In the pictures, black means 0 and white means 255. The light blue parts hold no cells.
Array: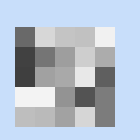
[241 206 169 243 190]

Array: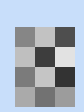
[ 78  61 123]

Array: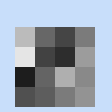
[123  45 100  80]

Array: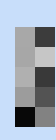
[ 60 167]

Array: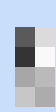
[219  52]

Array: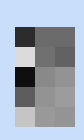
[107 112  15]

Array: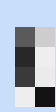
[205  40]

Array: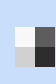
[ 93 209]
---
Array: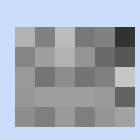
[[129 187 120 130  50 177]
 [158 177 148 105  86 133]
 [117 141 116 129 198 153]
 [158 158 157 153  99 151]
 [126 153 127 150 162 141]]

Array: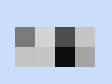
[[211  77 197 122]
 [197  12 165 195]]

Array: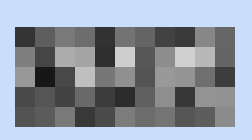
[[ 94 121 109  50 115 100  66  58 135 102  52]
 [ 69 172 164  46 206  87 141 207 184 101 127]
 [ 23  72 191 119 144  84 153 148 111  61 152]
 [ 85  67 105  60  44  96 142  55 147 146  73]
 [ 91 121  56  74 124 108 116  85  93 139  83]]

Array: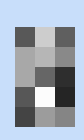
[[205  95  88]
 [182 137 168]
 [102  46 168]
 [252  37  87]
 [156 133  68]]

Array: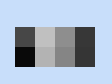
[[192 142  55  71]
 [179 133  53   9]]

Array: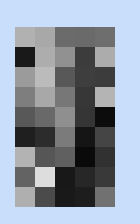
[[168 107 106 110 177]
 [173 145  60 172  25]
 [187  88  62  60 155]
 [168 119  55 180 126]
 [105 143  53  12  88]
 [ 44 123  21  69  31]
 [ 86  96  10  49 179]
 [221  24  39  57  99]
 [ 75  25  29 113 175]]

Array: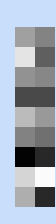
[[131 160]
 [ 95 228]
 [135 146]
 [ 73  73]
 [153 187]
 [112 130]
 [ 40   3]
 [251 213]
 [ 40 174]]

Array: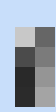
[[102 200]
 [123  75]
 [149  41]
 [164  43]]
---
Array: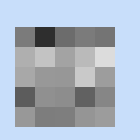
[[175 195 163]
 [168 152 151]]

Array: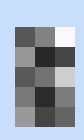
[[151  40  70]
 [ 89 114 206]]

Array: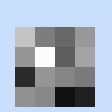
[[149 252  94]
 [ 42 149 133]]

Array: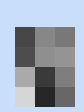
[[ 77 143 148]
 [170  58 126]]

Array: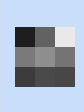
[[122 142 116]
 [ 60  74  71]]

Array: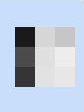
[[ 75 224 237]
 [ 53 226 231]]

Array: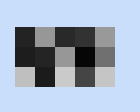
[[ 29  36 151]
 [191  27 202]]

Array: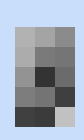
[[172 122 117]
 [147  51 107]]

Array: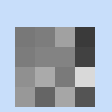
[[124 131 131]
 [144 170 122]]
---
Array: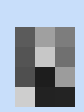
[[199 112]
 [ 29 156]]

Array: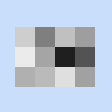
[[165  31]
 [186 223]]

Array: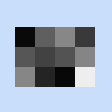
[[66 83]
 [36  8]]

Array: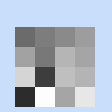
[[120 181]
 [ 61 191]]

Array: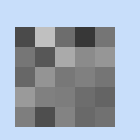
[[ 87 170]
 [148 120]]

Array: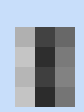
[[ 46 122]
 [ 63 130]]

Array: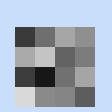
[[196  99]
 [ 23 113]]

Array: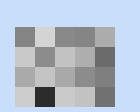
[[140 194]
 [195 169]]
